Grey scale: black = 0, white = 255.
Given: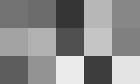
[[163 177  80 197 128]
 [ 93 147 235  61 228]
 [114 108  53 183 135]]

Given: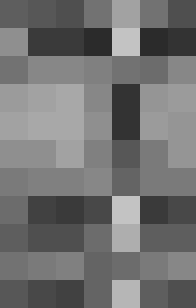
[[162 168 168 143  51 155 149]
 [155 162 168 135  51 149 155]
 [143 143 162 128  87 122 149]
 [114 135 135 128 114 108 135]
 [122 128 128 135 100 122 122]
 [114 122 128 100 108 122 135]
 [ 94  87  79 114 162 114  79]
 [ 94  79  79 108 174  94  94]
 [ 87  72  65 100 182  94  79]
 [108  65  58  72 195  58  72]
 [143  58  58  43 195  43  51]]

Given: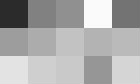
[[227 207 201 150 213]
 [157 172 194 179 186]
 [ 43 129 144 250 115]]

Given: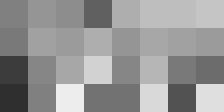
[[121 161 155 174 149 167 161 155]
 [128 149 141  96 174 190 190 197]
 [ 60 134 167 210 134 182 121 108]
 [ 47 128 237 114 114 217  82 223]]

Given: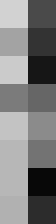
[[195 139]
 [183 115]
 [123 102]
 [210  74]
 [163  51]
 [177  44]
 [203  22]
 [183   8]]

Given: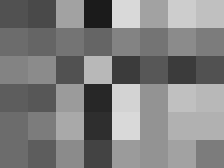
[[131 139  81 184  59  87  59  81]
 [108 124 169  46 217 147 177 177]
 [108 101 116 101 131 116 139 124]
 [108  93 139  67 155 147 162 124]
 [ 93  87 155  39 211 147 192 184]
 [ 81  73 162  27 217 162 205 192]]

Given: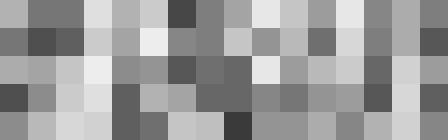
[[140 185 215 209  95 111 197 191  58 148 148 172 134 178 209 134]
 [172 164 197 237 140 148  87 111 103 231 156 185 203 103 209 156]
 [ 79 140 203 223  95 178 164 103 103 134 118 148 156  87 215  95]
 [178 118 118 223 178 203  71 126 164 231 197 156 231 134 172 126]
 [118  79  95 203 164 237 134 126 197 148 185 111 215 126 172  87]]
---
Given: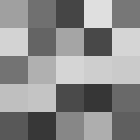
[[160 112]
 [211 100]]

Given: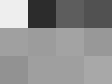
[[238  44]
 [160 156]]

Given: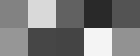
[[130 217]
 [150  70]]

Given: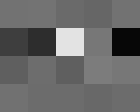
[[114 115]
 [ 62  45]]

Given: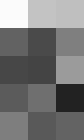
[[251 195]
 [ 98  74]]

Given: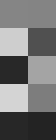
[[133 132]
 [206  80]]

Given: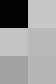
[[  2 199]
 [195 185]]
